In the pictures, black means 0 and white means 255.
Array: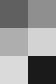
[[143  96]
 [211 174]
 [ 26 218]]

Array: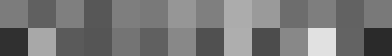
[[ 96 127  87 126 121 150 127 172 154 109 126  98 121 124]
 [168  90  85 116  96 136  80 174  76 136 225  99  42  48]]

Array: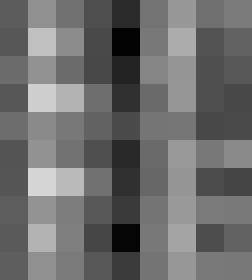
[[144 113  78  42 115 152 111 123  92]
 [192 140  73   3 120 172  83  98  87]
 [146 108  72  35 133 149  79  88 108]
 [207 179 110  48 106 150  79  72  87]
 [138 120  98  75 117 118  72  74 109]
 [146 114  79  41 106 153 120 137  84]
 [214 186 113  48 103 149  76  69  86]
 [147 125  88  58 116 153 122 121  93]
 [179 127  70   5 120 164  77  98  90]
 [144 122  88  59 116 151 121 120  94]]

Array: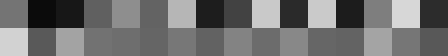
[[ 11  23  96 142  99 182  29  66 201  42 202  28 126 215  44 116]
 [ 89 163 114 110 101 119  98 131 108 136 102  99 164 118  88 210]]

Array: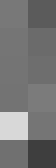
[[ 91 120]
 [107 117]
 [110 116]
 [123 115]
 [117 216]
 [ 62 112]]

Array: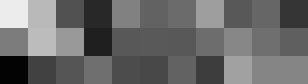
[[185  81  40 129  98 107 158  88 102  53 236]
 [188 153  31  88  89  87 109 135 111  95 124]
 [ 65  85 111  76  72  98  60 161 133 132   3]]
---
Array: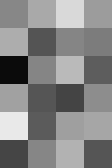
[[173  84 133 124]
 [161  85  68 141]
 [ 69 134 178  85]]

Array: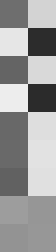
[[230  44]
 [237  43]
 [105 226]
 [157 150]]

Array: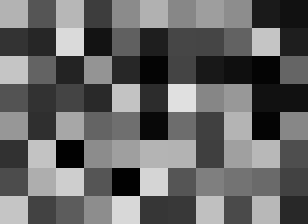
[[ 51  38 218  19  96  30  70  69  98 197  30]
 [ 83  50  68  41 195  44 224 134 152  17  17]
 [ 49 195   1 140 159 180 179  63 160 184  78]
 [197  66  92 141 216  54  56 192  74 184  40]]

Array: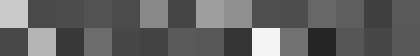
[[ 72 181  57 108  71  66  90  87  52 243 114  37  86  71  88]]

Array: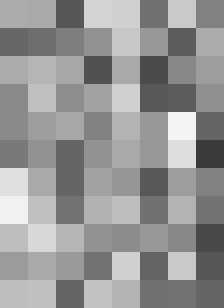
[[103 110 127 146 199 152  92 171]
 [138 192 141 162 208  88  92 143]
 [121 145 101 146 169 152 222  59]
 [241 192 114 178 189 113 179 115]
 [155 169 154 114 208 100 201  87]]

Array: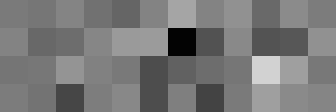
[[131 104 109 134 154 155   3  82 137  83  87 145]
 [124 115  70 125 136  77 127  67 122 159 138 133]]
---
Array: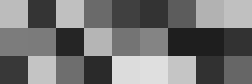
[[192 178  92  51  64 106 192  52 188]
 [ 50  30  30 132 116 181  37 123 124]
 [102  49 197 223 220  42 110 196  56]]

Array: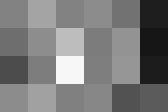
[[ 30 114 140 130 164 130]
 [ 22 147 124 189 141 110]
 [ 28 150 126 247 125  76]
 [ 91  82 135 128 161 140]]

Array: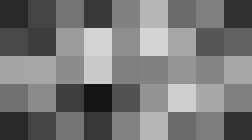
[[ 49 127 107 181 129  56 116  68  40]
 [ 98  86 166 213 142 212 156  61  73]
 [168 132 149 129 127 202 141 166 165]
 [127 169 206 147  82  19  62 139 113]
 [ 49 125 107 182 130  55 117  68  41]]

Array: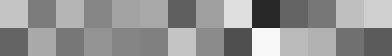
[[207 191 119 100  40 222 159  95 168 163 134 180 123 196]
 [ 91 112 177 186 248  79 139 196 128 132 148 119 169 100]]

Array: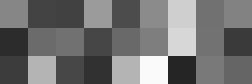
[[130 113 207 139  76 155  65  67 134]
 [ 58 114 215 126 105  70 113 107  44]
 [101 121  37 250 180  49  71 180  60]]

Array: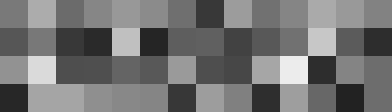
[[130 153 170 133 113 156  56 111 139 152 134 107 172 121]
 [ 45  91 199 113  88  66  96  94  37 192  42  56 120  86]
 [109 132  45 236 166  71  78 154  88 100  79  78 218 146]
 [109  34 103 158  46 128 157  55 133 136 143 165 165  39]]

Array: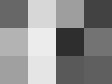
[[ 66 158 215 103]
 [115  46 236 179]
 [ 95  89 229 160]]

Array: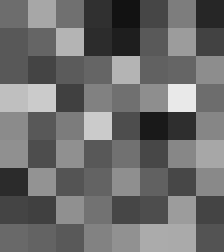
[[ 38 125  70  18  48 112 167 109]
 [ 66 156  89  30  44 180 101  88]
 [141 101  97 180 101  91  68  88]
 [109 233 142 112 129  64 203 191]
 [134  46  25  77 203 124  88 139]
 [167 135  71 113  88 144  77 144]
 [137  71  97 143  99  84 147  43]
 [ 68 156  77  70 114 144  64  68]
 [ 83 170 171 145 130  89  99 105]]
